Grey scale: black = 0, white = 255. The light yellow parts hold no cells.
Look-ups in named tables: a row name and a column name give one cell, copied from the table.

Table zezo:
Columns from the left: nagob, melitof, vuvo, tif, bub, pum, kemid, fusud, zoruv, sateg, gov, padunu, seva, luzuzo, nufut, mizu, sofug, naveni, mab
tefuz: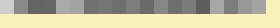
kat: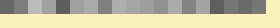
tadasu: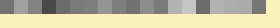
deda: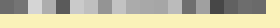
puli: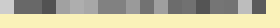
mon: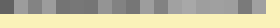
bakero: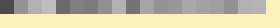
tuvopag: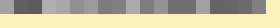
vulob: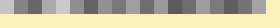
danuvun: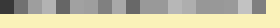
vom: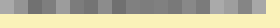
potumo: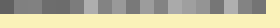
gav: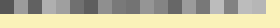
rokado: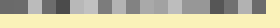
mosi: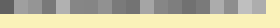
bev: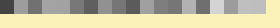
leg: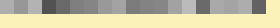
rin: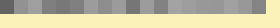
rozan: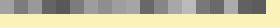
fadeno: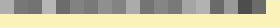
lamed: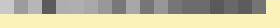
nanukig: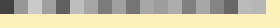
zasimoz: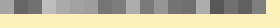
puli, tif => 82
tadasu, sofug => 172
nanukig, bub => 96
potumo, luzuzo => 159
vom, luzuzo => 136
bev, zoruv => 118
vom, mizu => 170
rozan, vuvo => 153
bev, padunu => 126
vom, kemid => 116
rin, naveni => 152

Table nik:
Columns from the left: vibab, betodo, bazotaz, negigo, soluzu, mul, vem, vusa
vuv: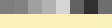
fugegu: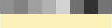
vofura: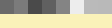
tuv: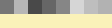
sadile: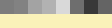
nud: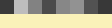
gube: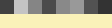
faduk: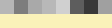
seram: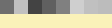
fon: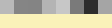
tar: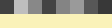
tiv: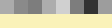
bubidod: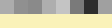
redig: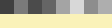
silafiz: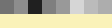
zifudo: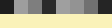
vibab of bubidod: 172
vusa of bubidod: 160
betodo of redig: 122
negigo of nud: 75
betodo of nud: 189
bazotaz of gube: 133
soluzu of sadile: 217
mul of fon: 122
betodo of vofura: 123
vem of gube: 82
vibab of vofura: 106
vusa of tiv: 157
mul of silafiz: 214

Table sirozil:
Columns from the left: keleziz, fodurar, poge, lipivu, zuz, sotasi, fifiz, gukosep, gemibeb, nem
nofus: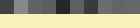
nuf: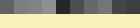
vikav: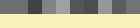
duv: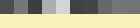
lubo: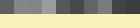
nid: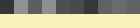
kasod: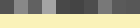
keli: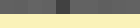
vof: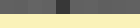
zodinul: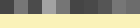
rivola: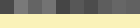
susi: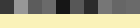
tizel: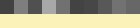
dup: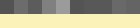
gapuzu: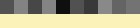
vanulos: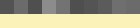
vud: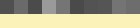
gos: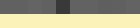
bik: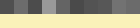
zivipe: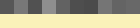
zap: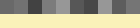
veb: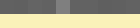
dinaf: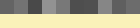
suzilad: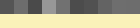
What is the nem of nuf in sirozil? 63
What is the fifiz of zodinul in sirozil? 73
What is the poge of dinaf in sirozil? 73
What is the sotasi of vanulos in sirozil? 79
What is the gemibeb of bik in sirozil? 114
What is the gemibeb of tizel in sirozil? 114
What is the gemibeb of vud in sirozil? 116
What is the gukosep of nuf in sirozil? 117
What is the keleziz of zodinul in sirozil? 69
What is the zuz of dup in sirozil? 155
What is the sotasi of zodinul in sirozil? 69
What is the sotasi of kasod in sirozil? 68
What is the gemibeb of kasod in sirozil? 90
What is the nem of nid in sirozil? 99
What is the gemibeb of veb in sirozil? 96
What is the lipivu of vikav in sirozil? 130
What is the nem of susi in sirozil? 106
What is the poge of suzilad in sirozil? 74
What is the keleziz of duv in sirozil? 77
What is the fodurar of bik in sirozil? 108

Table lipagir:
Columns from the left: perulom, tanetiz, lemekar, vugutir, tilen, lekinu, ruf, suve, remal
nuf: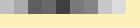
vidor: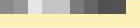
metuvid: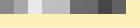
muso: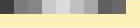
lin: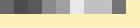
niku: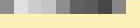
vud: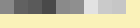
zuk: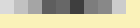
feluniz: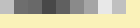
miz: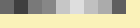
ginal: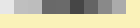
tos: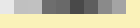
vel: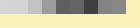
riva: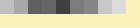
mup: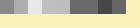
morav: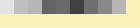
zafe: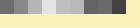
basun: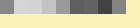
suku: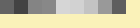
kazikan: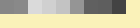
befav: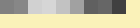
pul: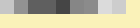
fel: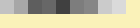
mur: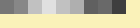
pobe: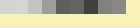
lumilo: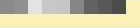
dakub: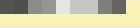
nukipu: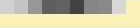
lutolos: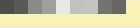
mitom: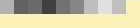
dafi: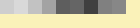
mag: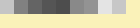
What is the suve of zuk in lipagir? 136
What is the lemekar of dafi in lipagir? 194
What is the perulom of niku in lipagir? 141
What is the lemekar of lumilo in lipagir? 227
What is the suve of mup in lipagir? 70
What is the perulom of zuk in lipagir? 218
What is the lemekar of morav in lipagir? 182
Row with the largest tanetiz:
niku

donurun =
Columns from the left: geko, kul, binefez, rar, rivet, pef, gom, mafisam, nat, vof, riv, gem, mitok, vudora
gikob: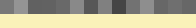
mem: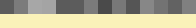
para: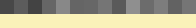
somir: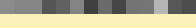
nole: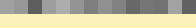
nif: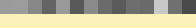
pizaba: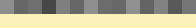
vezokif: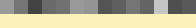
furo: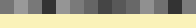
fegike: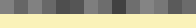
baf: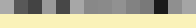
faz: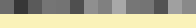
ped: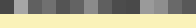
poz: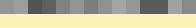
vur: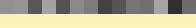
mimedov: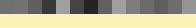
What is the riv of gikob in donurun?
142
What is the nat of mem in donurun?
120
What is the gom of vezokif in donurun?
148
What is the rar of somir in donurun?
85
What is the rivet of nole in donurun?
173
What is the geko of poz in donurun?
148
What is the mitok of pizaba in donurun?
89
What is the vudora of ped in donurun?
88
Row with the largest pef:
baf

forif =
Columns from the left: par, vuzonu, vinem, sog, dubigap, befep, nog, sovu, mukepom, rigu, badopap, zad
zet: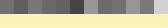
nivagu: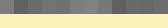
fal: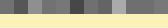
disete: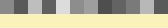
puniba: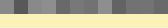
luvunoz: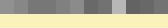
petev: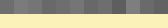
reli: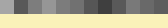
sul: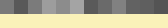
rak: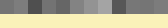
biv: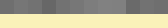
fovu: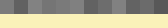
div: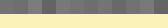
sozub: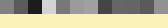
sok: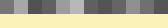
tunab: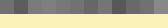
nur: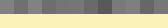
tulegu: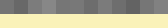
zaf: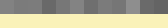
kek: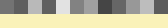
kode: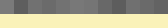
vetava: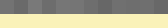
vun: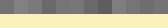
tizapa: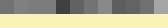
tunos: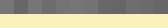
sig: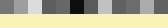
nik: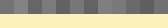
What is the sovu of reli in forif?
63
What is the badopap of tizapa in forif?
113
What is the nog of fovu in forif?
98
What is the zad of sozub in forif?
146
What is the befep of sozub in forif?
155
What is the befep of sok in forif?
184
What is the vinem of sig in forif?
220
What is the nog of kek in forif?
160
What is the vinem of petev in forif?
117
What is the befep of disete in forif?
141
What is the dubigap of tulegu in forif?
118
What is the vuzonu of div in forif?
111
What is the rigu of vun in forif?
117
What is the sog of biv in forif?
103
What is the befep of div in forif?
116
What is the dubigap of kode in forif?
114
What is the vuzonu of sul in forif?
89
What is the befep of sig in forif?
14
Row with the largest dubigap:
kek

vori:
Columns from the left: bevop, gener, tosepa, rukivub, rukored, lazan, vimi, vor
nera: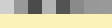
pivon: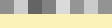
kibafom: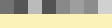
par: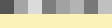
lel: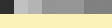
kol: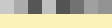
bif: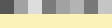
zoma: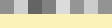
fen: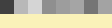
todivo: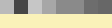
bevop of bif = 86
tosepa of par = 219
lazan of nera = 138
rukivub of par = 126
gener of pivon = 205
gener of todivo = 70
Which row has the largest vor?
kibafom

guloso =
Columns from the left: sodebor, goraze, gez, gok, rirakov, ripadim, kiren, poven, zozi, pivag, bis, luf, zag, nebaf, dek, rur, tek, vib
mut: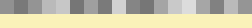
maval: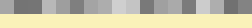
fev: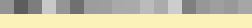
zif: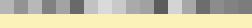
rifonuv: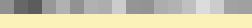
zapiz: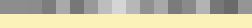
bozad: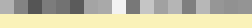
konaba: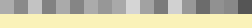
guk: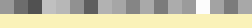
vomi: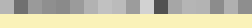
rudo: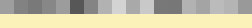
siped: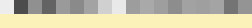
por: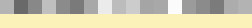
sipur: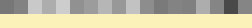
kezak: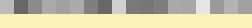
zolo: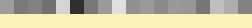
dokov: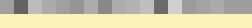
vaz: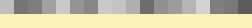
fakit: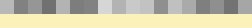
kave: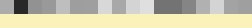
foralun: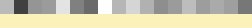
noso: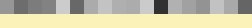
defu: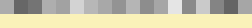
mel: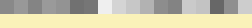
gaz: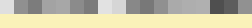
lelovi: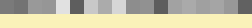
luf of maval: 160
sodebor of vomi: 181
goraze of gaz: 144
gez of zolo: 129
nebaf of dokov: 156
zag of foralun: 155
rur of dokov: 171
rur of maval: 174
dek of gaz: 176
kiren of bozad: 164
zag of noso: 177
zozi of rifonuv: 204
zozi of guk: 166
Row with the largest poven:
foralun

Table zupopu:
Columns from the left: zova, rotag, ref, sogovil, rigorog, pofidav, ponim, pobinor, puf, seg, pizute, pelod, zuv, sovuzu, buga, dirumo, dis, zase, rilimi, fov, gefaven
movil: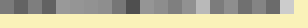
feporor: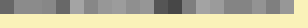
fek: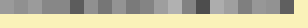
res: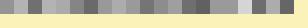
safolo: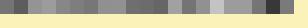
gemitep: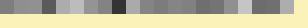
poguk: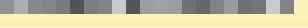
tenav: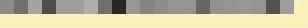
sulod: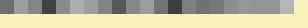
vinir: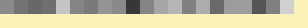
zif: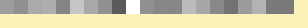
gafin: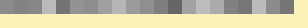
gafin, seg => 155
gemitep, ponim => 148
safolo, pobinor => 144
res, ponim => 106
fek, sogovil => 135
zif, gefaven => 122
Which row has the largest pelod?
vinir

